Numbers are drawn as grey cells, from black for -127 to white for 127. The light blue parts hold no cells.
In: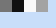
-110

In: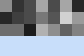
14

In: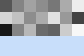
-29

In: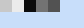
-115

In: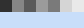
-5

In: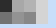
19

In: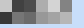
24

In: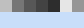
-82

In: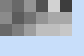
62

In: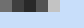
-86
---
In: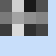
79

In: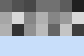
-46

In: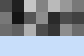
-95

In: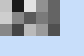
-101

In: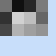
-111

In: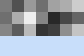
-46

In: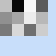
-119

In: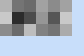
-11
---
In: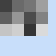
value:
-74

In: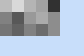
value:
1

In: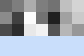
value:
104

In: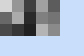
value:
-95

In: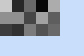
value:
-4

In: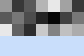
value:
-82

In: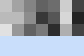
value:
-29

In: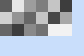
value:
9

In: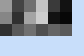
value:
-15

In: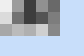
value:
48
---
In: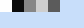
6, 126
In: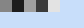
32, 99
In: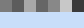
-25, 72
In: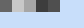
38, 72
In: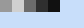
-19, 80
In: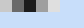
-99, 95
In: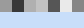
66, 106
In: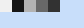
51, 112
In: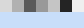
25, 111
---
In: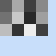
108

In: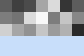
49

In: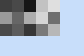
-6

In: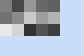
-43

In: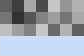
50

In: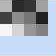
22
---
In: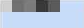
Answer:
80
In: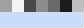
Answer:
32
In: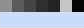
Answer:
16
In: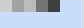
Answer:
78
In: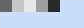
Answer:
-26
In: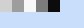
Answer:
81
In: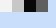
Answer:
115
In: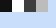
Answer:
-110
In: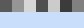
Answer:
-38
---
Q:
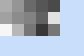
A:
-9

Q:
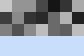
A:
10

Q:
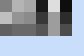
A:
-22

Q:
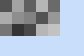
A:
-54

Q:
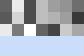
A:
127

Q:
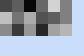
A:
22

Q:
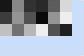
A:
54

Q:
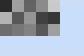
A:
2

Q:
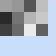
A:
106

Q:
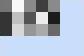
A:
22
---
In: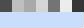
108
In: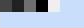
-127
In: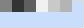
73
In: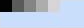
45
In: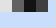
-108
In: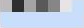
6
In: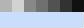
-77
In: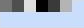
-69
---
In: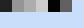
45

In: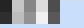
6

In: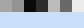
-116

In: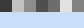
13

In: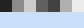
76

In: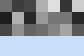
-57
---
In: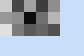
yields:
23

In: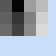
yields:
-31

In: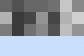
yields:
50

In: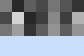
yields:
-55

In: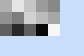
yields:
17

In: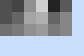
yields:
-47

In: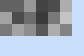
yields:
34

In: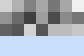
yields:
19

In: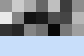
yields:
106
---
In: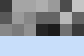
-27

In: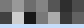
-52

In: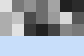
-40

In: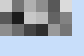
2

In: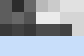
85

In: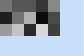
-54

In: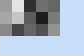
-4

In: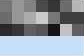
-65

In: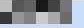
-10
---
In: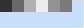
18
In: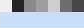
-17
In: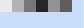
19
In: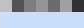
32
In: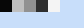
-81
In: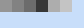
45
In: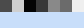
-20
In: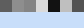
63
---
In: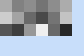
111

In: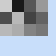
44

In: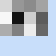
0

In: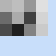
-96

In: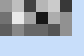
-24

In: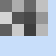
74

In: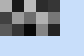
-119

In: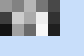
-21

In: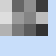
-5

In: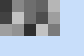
-80
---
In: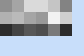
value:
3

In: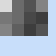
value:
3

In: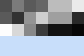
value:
106

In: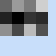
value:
79

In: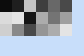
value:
-54

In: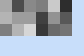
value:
-82

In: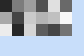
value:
-22
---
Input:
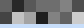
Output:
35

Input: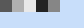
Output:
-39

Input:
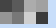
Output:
33

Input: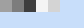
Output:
32

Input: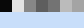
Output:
7

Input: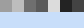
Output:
-16

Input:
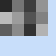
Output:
1

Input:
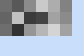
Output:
-77

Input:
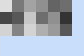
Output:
4

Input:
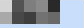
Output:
41
